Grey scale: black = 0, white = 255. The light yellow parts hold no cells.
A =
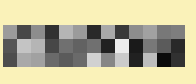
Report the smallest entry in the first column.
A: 77
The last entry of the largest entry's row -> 41
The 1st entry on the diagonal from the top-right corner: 126
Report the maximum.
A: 236
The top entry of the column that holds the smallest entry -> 120
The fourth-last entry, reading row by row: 33
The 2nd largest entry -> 209
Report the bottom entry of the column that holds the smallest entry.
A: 11
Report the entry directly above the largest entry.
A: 57
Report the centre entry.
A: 112
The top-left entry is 155
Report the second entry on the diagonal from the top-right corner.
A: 91

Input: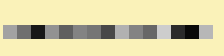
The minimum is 9
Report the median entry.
117
